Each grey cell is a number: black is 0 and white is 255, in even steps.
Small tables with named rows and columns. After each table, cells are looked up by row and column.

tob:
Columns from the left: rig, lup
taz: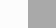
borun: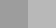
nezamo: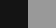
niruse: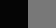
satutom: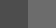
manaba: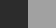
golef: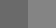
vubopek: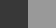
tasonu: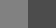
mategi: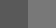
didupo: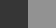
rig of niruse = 5
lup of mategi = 120
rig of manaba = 44
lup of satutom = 108
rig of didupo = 54
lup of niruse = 120
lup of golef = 132
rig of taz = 252
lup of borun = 184
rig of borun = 157
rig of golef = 106
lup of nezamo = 153
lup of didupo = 146

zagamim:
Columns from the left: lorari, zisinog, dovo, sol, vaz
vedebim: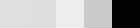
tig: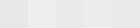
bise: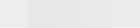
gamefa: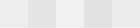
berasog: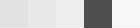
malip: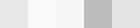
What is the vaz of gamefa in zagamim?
236
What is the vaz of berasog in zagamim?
247
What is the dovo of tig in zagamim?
233
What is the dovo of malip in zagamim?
246
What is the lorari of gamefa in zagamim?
237
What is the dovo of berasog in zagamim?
238
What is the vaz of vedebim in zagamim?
2
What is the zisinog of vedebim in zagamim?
222
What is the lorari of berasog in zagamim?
225
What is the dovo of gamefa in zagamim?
241
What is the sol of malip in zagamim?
188
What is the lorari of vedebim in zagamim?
223
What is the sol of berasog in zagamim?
78
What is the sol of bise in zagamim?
233
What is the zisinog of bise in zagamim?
231
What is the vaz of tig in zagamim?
233

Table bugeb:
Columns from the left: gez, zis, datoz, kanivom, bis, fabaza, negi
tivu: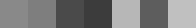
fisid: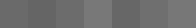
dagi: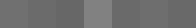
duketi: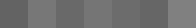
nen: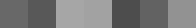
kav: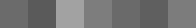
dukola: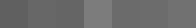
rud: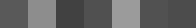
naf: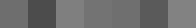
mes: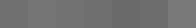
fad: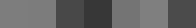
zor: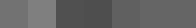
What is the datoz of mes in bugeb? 114
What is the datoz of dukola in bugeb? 101
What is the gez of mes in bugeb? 112
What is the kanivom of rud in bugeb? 80
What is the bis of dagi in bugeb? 106
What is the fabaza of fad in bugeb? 127
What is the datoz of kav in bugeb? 162
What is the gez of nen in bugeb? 104
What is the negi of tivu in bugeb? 192

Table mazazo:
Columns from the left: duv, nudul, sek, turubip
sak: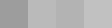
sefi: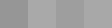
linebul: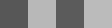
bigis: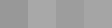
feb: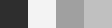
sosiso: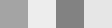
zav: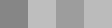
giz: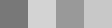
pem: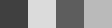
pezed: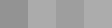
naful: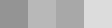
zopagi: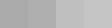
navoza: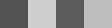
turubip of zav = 187
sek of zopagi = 191
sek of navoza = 92
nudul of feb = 243
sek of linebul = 91
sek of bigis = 157

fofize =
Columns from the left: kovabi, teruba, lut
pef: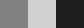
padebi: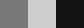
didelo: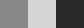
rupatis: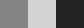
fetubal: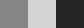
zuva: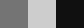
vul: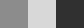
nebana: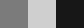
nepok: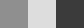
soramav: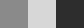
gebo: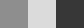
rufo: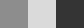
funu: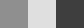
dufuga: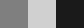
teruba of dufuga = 208
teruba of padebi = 206
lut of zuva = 16
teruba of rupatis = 211
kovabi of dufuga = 127
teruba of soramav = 215
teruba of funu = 223

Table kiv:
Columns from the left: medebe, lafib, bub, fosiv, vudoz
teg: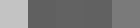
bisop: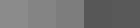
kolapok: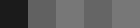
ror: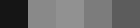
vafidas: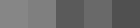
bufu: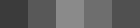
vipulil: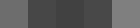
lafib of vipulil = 71
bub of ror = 145
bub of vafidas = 90
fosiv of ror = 124
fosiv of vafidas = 105
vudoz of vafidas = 80
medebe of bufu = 59
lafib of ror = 137
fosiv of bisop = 87
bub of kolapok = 119
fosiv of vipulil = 72
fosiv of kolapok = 101
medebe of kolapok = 27

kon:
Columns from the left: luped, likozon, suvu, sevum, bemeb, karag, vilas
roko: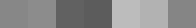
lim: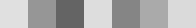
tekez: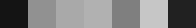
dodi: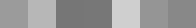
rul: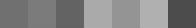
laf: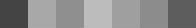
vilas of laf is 93
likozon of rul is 123
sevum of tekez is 177
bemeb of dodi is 207
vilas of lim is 218
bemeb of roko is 188
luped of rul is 112
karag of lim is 170
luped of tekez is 20
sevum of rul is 170
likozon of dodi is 183
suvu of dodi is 118
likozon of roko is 140
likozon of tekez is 145
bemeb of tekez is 127
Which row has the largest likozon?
dodi

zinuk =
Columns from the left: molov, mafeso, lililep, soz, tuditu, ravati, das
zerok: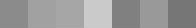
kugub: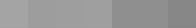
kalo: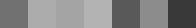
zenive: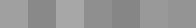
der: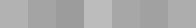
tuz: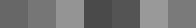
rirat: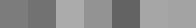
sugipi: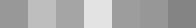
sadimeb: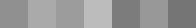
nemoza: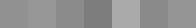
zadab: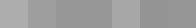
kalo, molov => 113
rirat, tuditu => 99
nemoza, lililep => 139
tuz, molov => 103
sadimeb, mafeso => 170
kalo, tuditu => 89
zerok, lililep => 166
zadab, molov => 173
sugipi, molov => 152
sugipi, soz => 227
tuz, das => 122
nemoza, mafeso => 151
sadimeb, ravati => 152
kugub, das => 135
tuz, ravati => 153
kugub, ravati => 143
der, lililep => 156

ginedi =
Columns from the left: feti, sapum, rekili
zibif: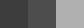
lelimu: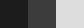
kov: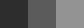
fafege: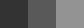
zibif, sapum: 77
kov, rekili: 147
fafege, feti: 51
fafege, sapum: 89
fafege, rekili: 147
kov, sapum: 91
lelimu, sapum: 60

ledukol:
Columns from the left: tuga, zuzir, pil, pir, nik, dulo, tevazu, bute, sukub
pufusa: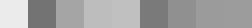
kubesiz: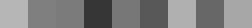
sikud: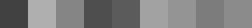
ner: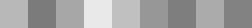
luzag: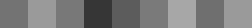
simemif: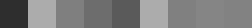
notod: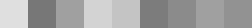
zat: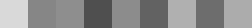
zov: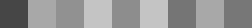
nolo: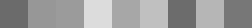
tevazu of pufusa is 144
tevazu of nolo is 108
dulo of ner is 151
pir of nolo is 220
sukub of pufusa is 156
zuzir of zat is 134
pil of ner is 167
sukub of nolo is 119
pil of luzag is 120
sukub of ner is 130
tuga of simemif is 46
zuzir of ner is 123
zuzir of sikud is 175
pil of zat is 142
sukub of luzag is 154
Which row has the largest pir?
ner

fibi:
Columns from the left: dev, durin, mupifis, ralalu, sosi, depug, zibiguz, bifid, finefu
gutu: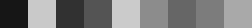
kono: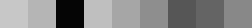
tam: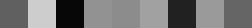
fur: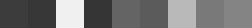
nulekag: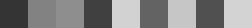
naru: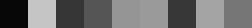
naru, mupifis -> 54
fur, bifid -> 121
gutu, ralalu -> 84
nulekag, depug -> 99
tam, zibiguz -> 33
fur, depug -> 91
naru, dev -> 7
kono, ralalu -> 191
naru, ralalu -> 85
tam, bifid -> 154
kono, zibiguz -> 86
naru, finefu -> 118

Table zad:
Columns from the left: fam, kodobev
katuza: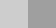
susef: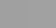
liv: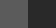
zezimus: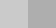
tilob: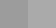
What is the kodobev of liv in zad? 41
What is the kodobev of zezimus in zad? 174
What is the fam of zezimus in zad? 202
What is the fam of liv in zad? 91
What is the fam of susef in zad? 160
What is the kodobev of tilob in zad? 170

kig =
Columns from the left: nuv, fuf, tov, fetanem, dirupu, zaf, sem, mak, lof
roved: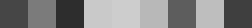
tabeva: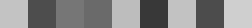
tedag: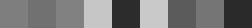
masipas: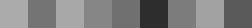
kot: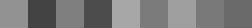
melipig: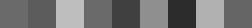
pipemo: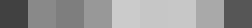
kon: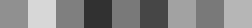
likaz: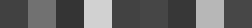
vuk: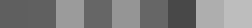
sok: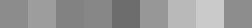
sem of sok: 185
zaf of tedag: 201
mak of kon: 121
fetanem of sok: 135
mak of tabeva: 76
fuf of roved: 123
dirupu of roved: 205
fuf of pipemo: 137
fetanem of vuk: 102
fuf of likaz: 113
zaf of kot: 123
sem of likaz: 55
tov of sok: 130
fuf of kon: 215

